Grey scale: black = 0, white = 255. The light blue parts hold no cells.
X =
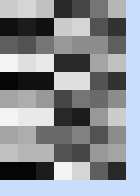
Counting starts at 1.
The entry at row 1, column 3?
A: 192
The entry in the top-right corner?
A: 182
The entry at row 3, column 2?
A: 82
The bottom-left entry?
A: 5
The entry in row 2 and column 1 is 16
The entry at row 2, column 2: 28
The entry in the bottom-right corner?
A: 40
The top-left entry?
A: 204
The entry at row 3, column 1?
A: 94

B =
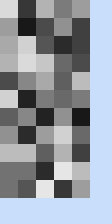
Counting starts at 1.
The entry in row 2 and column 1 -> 157
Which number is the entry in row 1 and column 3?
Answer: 179
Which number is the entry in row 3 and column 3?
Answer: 85
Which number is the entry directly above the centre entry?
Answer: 169
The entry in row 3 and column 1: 169
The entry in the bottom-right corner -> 157
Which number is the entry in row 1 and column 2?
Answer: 55
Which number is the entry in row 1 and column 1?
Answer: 218
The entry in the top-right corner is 157
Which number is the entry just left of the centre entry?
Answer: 34
